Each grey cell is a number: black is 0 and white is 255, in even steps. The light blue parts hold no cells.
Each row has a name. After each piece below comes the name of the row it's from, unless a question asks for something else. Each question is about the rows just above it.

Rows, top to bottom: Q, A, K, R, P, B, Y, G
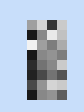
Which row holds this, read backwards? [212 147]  Y
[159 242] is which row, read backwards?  K
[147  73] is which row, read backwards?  Y
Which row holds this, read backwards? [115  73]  B
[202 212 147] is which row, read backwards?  Y
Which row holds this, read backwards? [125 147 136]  R

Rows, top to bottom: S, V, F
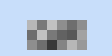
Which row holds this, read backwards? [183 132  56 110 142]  F
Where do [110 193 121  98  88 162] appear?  V
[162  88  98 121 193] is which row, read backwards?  V
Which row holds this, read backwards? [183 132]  F
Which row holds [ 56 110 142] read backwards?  F
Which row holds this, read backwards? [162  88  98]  V
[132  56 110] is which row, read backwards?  F

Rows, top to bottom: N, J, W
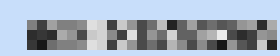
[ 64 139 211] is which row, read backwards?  J
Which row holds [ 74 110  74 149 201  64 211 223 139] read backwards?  W
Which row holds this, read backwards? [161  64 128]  N
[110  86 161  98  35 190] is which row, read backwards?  N
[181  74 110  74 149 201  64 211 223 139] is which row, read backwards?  W

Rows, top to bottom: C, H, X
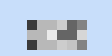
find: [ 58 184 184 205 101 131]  C
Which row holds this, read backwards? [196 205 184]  X
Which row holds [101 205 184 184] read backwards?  C
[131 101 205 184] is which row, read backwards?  C

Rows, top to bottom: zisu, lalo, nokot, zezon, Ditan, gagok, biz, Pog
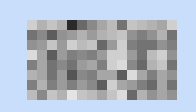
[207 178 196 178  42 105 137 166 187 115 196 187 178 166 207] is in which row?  zisu
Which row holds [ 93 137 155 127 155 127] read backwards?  biz
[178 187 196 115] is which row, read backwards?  zisu
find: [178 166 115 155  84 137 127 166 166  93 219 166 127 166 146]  gagok

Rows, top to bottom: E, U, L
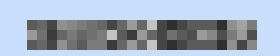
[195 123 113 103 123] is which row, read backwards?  U
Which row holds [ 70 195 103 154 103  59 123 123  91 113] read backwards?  L
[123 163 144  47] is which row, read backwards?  E
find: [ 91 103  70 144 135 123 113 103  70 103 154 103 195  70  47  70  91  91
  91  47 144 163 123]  E

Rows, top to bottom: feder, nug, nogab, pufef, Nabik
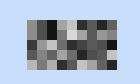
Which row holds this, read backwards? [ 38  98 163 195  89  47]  Nabik
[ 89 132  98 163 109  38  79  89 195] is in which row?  pufef
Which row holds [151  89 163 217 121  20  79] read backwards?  nug
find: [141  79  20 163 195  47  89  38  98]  feder
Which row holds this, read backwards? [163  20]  feder
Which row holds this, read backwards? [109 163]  pufef
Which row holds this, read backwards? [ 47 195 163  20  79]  feder

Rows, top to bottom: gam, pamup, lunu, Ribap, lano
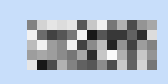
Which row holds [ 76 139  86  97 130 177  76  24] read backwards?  lano
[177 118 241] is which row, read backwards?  gam
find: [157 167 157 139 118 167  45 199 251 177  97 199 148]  Ribap
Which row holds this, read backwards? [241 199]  gam

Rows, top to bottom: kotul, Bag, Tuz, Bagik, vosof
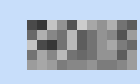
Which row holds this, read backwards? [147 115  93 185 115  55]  Tuz
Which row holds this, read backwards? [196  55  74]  kotul
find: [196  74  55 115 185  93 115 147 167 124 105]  Tuz
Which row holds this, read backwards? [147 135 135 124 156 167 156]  vosof
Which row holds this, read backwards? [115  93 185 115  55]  Tuz

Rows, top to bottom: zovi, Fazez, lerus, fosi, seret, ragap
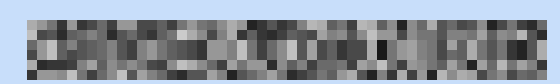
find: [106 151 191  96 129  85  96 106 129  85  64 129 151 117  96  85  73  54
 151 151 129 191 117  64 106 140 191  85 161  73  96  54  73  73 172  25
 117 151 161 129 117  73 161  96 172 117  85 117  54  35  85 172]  lerus
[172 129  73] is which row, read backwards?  Fazez

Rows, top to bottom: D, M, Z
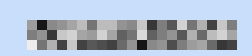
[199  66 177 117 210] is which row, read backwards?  D
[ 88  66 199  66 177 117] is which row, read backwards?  Z
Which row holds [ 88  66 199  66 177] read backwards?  Z
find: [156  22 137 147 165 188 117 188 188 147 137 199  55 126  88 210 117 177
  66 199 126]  D
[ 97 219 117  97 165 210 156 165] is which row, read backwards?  M
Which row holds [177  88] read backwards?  M

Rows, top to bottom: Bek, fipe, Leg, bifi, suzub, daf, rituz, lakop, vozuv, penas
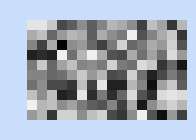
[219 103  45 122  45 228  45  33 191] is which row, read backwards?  lakop
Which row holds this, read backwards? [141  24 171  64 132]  vozuv

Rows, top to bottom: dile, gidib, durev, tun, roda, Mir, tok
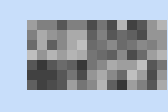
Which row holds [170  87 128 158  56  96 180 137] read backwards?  tok
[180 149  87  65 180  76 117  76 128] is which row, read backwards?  dile

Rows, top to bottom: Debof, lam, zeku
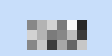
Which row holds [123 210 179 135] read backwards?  Debof
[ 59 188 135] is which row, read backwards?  lam
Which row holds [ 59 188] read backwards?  lam
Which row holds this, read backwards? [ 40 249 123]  Debof
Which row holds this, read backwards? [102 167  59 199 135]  zeku
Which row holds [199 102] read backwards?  zeku

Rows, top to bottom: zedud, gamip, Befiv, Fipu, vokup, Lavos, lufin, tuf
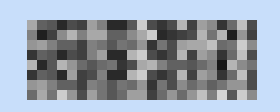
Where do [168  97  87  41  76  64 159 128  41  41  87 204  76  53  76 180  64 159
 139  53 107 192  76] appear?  zedud
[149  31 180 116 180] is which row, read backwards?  gamip
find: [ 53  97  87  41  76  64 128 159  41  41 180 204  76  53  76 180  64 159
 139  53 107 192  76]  Fipu

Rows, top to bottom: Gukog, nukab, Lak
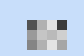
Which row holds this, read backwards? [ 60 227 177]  Gukog
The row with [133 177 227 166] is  Lak
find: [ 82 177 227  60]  Gukog
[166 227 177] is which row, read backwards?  Lak
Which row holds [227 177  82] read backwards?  Gukog

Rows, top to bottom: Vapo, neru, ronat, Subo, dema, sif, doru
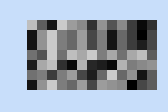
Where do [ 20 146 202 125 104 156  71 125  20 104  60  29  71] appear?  ronat
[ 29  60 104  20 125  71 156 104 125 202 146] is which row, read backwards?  ronat

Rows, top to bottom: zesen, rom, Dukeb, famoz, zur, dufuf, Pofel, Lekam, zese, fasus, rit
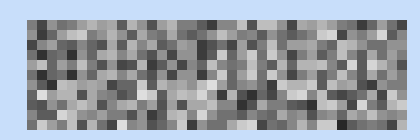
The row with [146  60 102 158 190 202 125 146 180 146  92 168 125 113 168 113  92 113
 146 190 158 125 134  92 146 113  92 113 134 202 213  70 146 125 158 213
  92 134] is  rom
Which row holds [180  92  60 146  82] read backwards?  fasus
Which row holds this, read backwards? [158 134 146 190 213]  fasus
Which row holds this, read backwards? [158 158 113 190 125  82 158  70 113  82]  Dukeb
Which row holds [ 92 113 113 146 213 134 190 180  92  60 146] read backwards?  fasus
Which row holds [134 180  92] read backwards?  Dukeb

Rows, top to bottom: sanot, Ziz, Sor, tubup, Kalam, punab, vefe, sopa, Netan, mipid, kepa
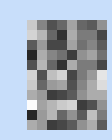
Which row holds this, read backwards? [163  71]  Sor
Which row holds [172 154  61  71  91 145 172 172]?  sopa

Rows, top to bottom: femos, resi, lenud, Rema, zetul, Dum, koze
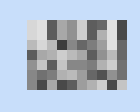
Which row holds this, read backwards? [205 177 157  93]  koze
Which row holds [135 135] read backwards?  zetul

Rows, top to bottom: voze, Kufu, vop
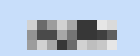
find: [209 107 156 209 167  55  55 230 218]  voze
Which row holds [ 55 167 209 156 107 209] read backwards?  voze
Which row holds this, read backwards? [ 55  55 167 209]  voze
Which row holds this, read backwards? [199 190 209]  vop

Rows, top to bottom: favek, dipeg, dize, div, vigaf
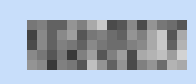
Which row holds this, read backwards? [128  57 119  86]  div
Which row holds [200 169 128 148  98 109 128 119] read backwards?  dipeg

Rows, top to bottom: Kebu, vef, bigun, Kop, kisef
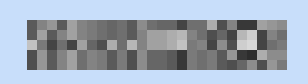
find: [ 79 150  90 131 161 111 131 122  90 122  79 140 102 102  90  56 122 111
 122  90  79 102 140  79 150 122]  kisef
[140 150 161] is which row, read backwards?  Kebu
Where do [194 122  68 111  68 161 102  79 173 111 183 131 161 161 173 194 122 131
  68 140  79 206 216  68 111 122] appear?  bigun

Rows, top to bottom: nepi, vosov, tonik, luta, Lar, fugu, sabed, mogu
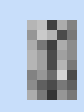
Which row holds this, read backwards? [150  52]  mogu
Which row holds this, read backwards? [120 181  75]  Lar
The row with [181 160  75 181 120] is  Lar

